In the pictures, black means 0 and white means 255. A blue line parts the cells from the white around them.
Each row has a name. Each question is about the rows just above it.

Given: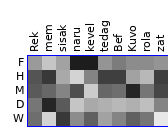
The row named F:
[154 197 162  29  29 148 124 140 140 148]
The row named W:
[110 211  56 140  96 162 132  96 118 232]

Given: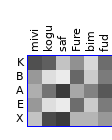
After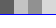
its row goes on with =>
[109]
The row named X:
[195  74  59 181 181 152]
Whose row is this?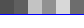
K

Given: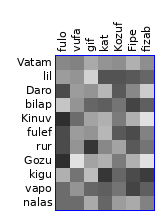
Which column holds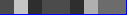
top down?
fulo
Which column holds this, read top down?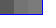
Kozuf
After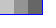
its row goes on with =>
[ 95 116  68  95]
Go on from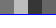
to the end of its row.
[75 60]
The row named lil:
[156 148 210  83  83  89 102]
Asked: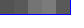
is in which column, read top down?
Kozuf

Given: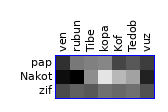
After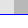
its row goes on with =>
[162  33]
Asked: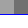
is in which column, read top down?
Tedob
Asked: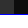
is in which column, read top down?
ven
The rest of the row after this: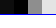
[184 162  33]

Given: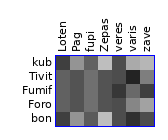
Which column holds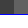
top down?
Loten
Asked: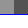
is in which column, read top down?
Pag
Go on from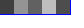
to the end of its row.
[170 182]

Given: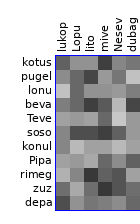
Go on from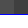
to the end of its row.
[ 97 153]
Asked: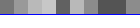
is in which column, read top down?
Nesev
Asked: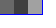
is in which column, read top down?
mive
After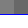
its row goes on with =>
[ 63  90 185  70]
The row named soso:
[134  78  78  63  97 153]
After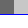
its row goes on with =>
[153]

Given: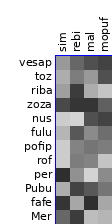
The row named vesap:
[153 103  80  67]
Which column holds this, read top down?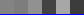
rebi

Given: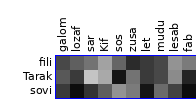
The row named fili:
[ 72  95 115 162 101  43  58  72 147 123]
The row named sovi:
[ 58  13  51  95 147 123  21 107  66  13]
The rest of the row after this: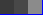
[36]

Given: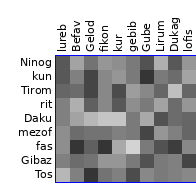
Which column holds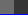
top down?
Befav
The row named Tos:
[183 128  53 115 128  76 136 122 128 136]
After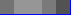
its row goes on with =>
[122 128  69]
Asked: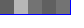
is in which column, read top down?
Gelod
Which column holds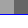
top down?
lofis
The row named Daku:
[128 163 183 197 197 122 169  82 108 102]

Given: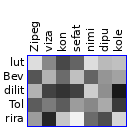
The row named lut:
[221 136  72 100 221 186 192]
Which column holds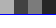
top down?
viza
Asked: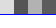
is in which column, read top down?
Zipeg
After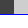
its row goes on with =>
[143  24]

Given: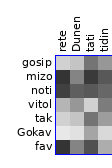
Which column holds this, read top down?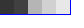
rete
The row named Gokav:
[232 225 165 217]
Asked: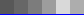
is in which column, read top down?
tidin
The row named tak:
[209 196 116 157]
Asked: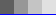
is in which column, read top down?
Dunen
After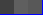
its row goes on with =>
[103]

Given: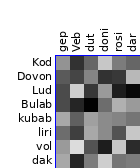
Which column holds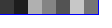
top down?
rosi
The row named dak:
[168  37 124 206 117 124]
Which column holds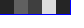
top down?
Veb
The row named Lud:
[ 75 206  56 154  29   8]

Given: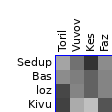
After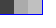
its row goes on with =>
[84]
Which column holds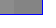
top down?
Faz
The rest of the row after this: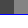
[ 98 132]
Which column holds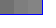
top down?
Vuvov
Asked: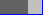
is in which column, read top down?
Kes
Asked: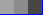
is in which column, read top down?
Toril

